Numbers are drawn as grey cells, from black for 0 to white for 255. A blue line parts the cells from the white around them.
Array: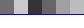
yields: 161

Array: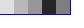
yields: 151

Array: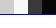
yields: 58

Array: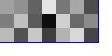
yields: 208

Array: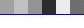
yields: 161

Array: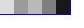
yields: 155
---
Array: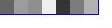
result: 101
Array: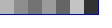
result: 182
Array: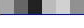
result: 167
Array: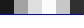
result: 25
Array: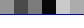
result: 149
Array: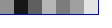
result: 145
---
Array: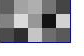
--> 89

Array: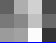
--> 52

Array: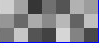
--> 72

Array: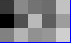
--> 207

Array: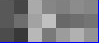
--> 148

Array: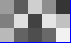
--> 242

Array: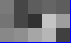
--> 64

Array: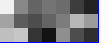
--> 47

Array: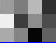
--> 97
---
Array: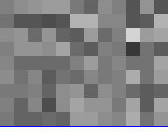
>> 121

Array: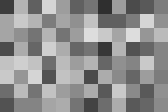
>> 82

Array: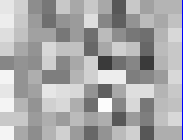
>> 244

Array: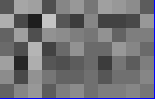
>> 99

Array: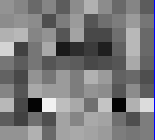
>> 147
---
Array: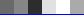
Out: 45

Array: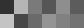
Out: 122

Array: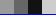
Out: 18

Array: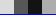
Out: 19

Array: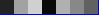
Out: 208

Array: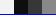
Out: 55
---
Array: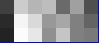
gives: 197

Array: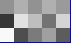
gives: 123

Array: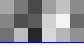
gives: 215

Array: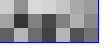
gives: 182

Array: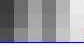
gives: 134

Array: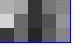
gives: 38
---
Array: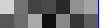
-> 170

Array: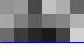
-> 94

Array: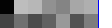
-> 75

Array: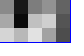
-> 192

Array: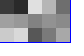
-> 130

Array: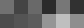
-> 92

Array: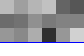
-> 144

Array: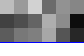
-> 100
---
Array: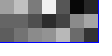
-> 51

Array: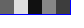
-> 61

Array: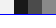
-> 137

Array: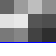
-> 46

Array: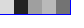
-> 115

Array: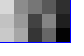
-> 3
